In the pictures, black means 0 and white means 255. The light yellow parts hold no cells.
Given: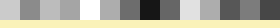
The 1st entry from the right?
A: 71
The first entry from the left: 203
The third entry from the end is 87
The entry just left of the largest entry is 165

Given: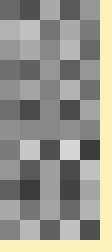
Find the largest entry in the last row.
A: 192
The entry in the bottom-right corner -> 80
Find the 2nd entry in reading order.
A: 80
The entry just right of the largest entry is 59
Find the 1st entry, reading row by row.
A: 104
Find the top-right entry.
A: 150
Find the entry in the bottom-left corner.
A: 129
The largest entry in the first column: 178
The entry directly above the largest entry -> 143
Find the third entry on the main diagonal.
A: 136
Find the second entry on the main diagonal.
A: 192
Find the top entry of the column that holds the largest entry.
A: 88
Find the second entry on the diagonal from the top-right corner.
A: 170
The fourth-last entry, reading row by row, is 184
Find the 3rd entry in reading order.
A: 170

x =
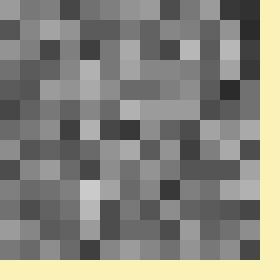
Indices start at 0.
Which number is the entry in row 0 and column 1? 120
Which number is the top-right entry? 49
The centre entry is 56
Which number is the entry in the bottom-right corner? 71
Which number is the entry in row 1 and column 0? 85
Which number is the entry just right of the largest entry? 163
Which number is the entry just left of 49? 56
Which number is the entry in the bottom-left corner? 120
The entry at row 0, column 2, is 127
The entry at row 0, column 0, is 155
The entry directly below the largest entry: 183
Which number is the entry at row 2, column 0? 147
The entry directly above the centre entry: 177
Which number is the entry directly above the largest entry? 71
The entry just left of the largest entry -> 127
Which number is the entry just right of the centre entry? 141
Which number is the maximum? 202
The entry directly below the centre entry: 169

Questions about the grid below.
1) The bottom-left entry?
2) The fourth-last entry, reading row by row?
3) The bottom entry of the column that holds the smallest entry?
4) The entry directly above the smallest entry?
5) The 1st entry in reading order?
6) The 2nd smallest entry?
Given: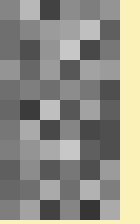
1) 126
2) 66
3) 53
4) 178
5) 133
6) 59

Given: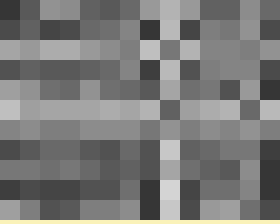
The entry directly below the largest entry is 199
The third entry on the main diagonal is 172
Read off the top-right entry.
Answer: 105
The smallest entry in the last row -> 54
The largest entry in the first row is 179
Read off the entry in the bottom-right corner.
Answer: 75
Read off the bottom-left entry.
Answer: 159
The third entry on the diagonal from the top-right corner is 132
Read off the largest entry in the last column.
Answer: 185
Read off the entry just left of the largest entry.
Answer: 54
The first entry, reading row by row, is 54
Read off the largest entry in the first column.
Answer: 191
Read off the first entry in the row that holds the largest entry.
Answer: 62
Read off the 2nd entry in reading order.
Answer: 89
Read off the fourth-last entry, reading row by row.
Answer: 153
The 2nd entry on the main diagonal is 97
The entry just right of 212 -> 69

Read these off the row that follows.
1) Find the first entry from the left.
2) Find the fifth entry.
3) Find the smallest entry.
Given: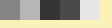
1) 133
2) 231
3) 53
